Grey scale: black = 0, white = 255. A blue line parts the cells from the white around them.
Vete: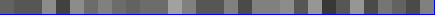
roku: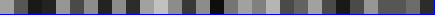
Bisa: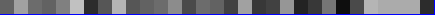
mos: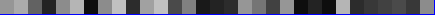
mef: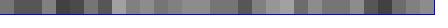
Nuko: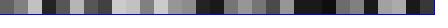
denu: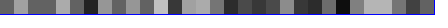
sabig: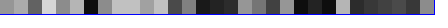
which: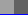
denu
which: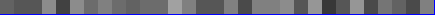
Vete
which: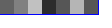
Bisa
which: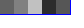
Bisa

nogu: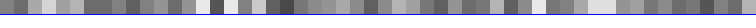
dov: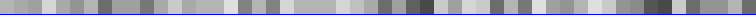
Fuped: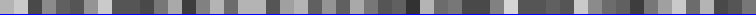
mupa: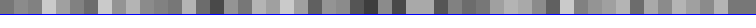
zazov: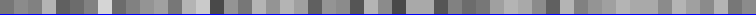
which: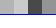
zazov
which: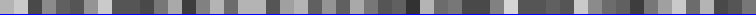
Fuped
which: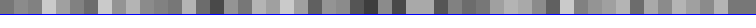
mupa
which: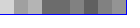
nogu
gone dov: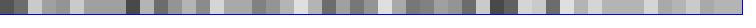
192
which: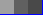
dov

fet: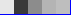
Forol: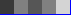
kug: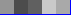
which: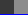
fet
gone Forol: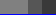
212

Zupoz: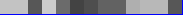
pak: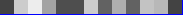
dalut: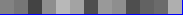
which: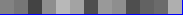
dalut
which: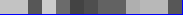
Zupoz
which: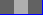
pak
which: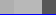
Zupoz
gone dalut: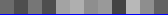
130

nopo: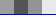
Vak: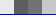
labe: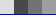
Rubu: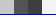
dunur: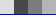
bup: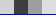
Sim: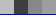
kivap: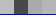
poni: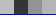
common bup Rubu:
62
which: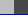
kivap
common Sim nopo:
158
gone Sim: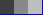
158
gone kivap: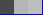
170

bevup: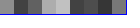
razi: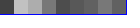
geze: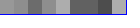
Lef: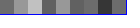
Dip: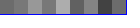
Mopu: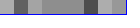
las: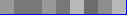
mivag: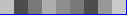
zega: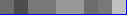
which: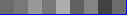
Dip
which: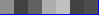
bevup
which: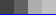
bevup
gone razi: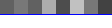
88
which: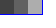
bevup
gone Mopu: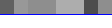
164
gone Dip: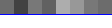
132

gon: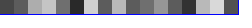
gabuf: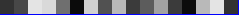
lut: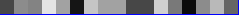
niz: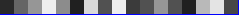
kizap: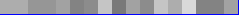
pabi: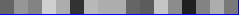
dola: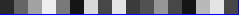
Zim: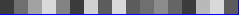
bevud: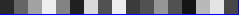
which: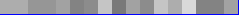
kizap
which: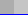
gon
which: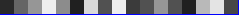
niz

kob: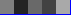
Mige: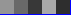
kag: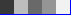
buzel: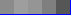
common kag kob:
105
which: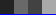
kob
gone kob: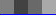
35
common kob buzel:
127
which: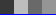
kag

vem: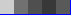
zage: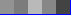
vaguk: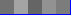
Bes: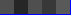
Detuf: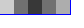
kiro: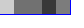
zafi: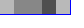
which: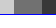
kiro
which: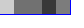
kiro
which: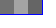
vaguk

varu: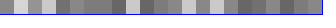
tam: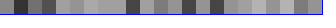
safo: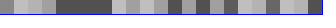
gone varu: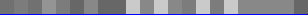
213
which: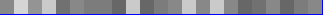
varu
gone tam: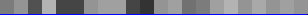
136
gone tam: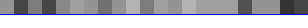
169
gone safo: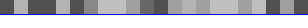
92

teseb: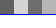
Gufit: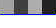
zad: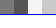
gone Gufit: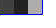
162
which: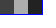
Gufit

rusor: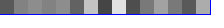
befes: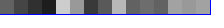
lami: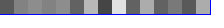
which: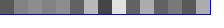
lami
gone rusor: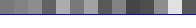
195
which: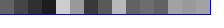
befes
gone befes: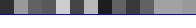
109

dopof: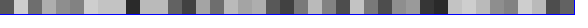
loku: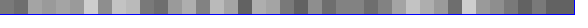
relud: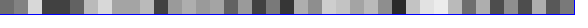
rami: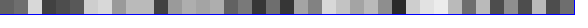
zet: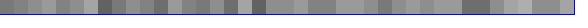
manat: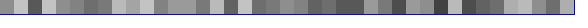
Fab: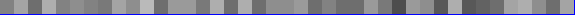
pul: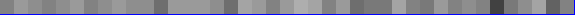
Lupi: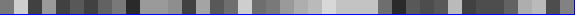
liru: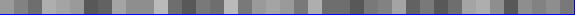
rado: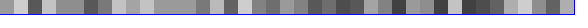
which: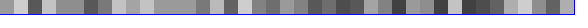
rado
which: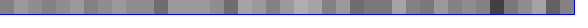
pul
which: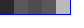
Lupi

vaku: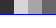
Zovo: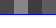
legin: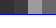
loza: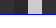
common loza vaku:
50
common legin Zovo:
61
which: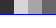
vaku
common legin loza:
50
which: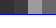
legin

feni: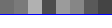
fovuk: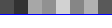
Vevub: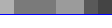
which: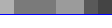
Vevub
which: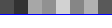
fovuk
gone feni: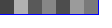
111
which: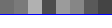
feni

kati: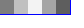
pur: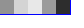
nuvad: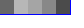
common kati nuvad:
165
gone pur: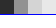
155

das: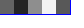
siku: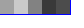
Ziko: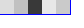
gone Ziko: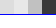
202
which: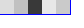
Ziko
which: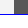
das
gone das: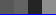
243
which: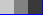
siku
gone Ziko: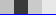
221
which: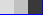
Ziko

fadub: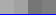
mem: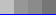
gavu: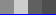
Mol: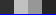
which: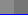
mem
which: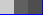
gavu
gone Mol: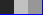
48
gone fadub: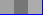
127
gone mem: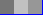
139
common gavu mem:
139
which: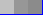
mem

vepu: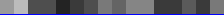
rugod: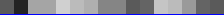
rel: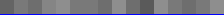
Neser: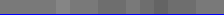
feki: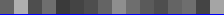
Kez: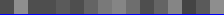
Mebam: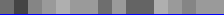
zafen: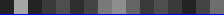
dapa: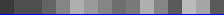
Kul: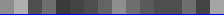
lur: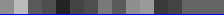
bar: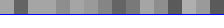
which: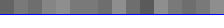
rel
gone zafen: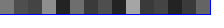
47
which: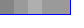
Mebam
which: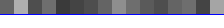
feki
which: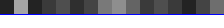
zafen

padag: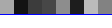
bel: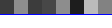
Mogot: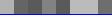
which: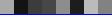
padag
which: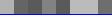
Mogot
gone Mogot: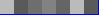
178

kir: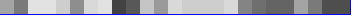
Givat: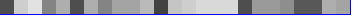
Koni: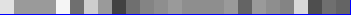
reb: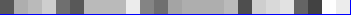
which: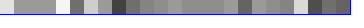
Koni
